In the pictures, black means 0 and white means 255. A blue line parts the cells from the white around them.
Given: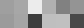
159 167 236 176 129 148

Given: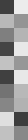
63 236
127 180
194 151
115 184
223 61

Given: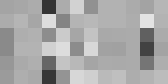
164 167 172 52 172 210 145 178 178 171 163 182
138 174 177 141 203 166 195 169 170 171 96 171
151 170 175 102 196 184 165 171 170 171 117 174

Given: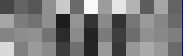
70 99 86 144 202 106 249 156 229 179 93 166 99
132 141 145 115 43 139 35 123 62 109 144 136 127

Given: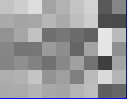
195 205 221 163 178 195 210 89 134
147 166 193 112 119 108 98 230 187
132 143 130 113 136 160 114 62 164
170 171 179 168 164 180 189 95 102

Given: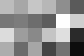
188 167 198 183 142 90
220 157 137 196 223 42

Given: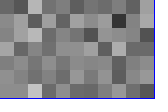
104 86 182 114 126 94 116 108 126 97 160
132 161 184 108 133 116 82 148 141 133 82
127 140 118 142 119 139 134 137 96 128 140
141 141 195 107 142 107 104 127 152 111 87
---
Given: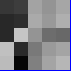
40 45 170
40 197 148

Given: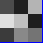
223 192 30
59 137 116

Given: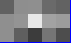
143 148 232
143 95 60

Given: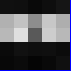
177 194 141
184 223 89

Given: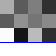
92 145 117
251 21 187

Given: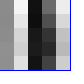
138 229 14
140 213 24
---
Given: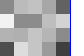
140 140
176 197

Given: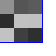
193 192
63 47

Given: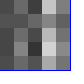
82 103
108 73

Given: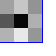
7 176
232 150

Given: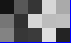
49 215
55 59

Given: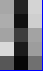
17 207
61 163
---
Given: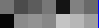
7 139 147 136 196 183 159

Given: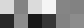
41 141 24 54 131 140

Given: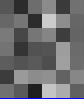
103 118 44 203 141 102
115 52 82 84 157 107
60 154 140 144 98 135

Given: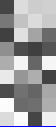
120 194 219 202
143 76 63 84
233 150 174 67
252 107 111 174

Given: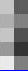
174 129
152 52

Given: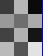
153 110 170
186 84 226

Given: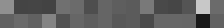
97 106 97 132 81 102 94 101 88 91 74 103 103 102 25 97

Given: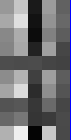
168 223 18 147 104
132 168 34 160 70
140 179 64 159 93
83 87 55 106 70
177 239 4 200 73
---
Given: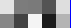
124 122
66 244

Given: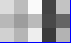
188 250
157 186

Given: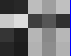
40 189
220 62

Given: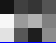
64 53
154 178

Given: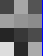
167 84
147 140

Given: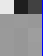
30 65
154 152

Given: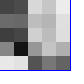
75 216
104 189
